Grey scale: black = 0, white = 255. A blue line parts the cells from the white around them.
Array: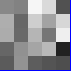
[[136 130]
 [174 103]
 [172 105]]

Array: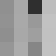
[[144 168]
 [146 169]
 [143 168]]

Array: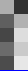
[[174  50]
 [ 95 177]
 [ 70 221]]

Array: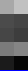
[[168 193]
 [ 75  69]
 [ 70  61]]

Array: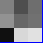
[[129  78]
 [146 103]
 [ 16 216]]

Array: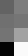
[[ 99 125]
 [112 117]
 [116 162]]

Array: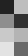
[[ 34 190]
 [142  49]
 [201 180]]
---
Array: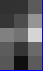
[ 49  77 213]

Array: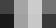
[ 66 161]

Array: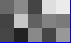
[105 199 137]

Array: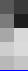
[88 30]

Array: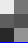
[235  81]

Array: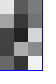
[228  56 213]

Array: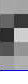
[167  56]
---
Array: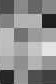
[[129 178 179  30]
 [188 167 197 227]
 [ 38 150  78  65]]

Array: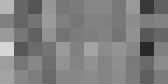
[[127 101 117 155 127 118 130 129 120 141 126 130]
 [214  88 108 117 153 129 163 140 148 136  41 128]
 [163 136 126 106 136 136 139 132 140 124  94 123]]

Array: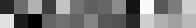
[[226  26   1 101 113  99 132  87  82  40 207 176 160 184]]

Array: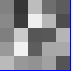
[[137  60 239 183  77]
 [153 241  93 168 169]]

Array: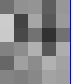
[[204  67 166  88 154]
 [130 141 177  88 173]
 [132 127 136 163 159]]

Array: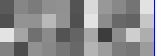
[[ 80 147 146 185 146  80 227 140 104  99 198]
 [130  77 145 136 119 104 180 157 125 119 156]]

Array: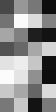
[[115 251 220 130]
 [ 82 104 168 214]
 [252 228 144  13]
 [120 200  19 122]]

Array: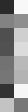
[[130 142]
 [ 81 219]
 [118 179]
 [195 120]]

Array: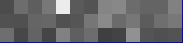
[[ 81  80 101 103  81  85 118 138 107 119  92 111 120]]
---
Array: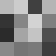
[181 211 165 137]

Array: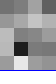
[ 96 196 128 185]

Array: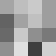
[158 192 201 144]

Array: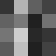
[ 66  32 206  91]

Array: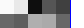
[ 64 170]

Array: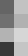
[194 112]

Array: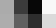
[248  45]

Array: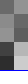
[147 139]

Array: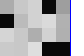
[158 218 174 200]
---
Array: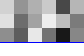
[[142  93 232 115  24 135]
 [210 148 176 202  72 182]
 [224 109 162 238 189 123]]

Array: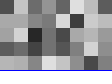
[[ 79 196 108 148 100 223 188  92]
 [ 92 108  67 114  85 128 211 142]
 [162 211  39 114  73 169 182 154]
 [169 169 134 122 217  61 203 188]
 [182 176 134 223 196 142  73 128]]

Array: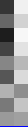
[[ 29 247]
 [ 53 240]
 [ 67 226]
 [ 86 218]
 [102 210]
 [121 196]
 [134 184]
 [154 160]
 [178 142]]

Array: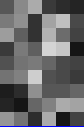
[[ 29  44 144  87  87 102]
 [ 36  21 102 129 171 163]
 [ 58 122  95 212 198  21]
 [ 81 115 122 102  73  66]
 [ 87 137 171  58  44  36]
 [115 129 206  81  73  58]
 [122 144  50 163 192  73]
 [150 115  44 171  21  66]
 [157  95  50 178 108  66]]

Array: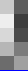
[[108 160]
 [182 124]
 [201  93]
 [216  74]
 [238  62]]

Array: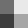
[[ 61 166]
 [111 233]]

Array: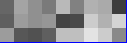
[[ 95 156 144 150  67  73 204 177 212]
 [102 164 144 122 185 129 177 170  61]
 [156  87  81  95 191 191 227 204 137]]

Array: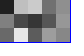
[[ 32 191 203 113 143]
 [105 231  92 157 135]
 [128  73  54  86 151]]

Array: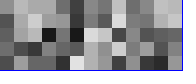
[[ 77 157 102 102  49 226 178 151  64 144  56  43 151]
 [ 83 170 205 157 151  56 124  89 218 124 117 178 198]
 [ 95 163 185  24 117  24 218 198  71 136  83  95 102]
 [110  77  56 130 102  89 178 144 205 124 157  83 130]
 [144 185 170 170 110  64 136 117 192 110 136 192 185]]
